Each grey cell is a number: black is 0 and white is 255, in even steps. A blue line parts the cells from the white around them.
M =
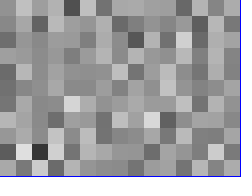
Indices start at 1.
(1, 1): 146
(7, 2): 169
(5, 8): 190
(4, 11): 144
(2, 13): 94
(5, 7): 145
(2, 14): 183
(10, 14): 204
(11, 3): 203
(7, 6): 173
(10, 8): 150
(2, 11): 134
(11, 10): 156
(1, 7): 114
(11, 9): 116
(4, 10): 152
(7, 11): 155
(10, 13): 126
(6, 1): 113
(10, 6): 181
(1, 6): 191
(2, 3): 99
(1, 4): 178
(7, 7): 146
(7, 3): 137
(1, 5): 80
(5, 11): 187
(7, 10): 155
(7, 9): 170
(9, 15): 165
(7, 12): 191
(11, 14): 132
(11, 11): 162
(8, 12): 142

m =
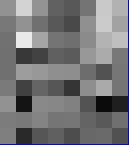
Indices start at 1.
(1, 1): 146
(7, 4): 135
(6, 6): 142
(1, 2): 211
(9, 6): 104
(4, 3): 66
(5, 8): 118
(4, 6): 152
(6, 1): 122
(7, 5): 129
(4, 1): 112
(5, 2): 157
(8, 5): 118
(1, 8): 178
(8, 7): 89
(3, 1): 113
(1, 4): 97
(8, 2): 121
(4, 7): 171

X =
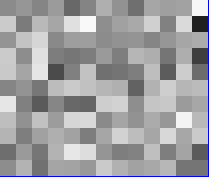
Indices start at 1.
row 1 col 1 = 139
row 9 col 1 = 180
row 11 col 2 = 179
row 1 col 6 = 132
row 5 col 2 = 165
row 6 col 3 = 119
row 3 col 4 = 137
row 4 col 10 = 174
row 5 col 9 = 126
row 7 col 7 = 206
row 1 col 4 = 155
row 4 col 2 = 141
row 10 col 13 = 91
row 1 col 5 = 104
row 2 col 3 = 185
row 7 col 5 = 104
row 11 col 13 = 117
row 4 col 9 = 182
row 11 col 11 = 183
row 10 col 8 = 126
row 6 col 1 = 133
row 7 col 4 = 134
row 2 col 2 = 123
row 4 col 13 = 62
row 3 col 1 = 148
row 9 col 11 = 216
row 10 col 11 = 126
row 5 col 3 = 229
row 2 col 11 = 129
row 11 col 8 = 177
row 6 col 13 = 187
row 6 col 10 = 178
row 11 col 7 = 202

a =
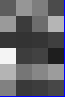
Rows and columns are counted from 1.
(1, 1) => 93
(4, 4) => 30
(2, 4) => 181
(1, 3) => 126
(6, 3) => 61
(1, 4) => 75
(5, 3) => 135
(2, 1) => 154

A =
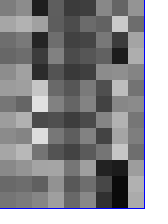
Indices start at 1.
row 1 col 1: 125
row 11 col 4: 165
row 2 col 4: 93
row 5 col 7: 140
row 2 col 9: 109
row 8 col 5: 61
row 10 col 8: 198
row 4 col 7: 97
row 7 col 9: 139
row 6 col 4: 105
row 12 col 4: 146
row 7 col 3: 224
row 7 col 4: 129
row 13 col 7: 48
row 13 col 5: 104
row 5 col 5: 57
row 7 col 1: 118
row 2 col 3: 161
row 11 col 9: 157
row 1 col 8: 101
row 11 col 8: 27
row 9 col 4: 119
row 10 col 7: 117
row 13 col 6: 136
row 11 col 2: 148
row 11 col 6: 159
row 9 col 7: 67
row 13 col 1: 117
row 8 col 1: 157
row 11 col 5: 118
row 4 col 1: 103
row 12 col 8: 10
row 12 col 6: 110
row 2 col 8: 202
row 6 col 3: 198
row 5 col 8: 143
